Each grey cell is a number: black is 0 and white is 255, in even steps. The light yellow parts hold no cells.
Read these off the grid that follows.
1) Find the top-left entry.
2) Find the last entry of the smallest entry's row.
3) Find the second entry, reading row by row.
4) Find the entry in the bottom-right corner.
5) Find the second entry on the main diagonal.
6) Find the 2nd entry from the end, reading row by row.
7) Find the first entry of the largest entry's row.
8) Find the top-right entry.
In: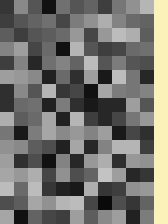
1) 54
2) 99
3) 137
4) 124
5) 85
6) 33
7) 166
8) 181

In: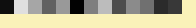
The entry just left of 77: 188
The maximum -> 223
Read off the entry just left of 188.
127
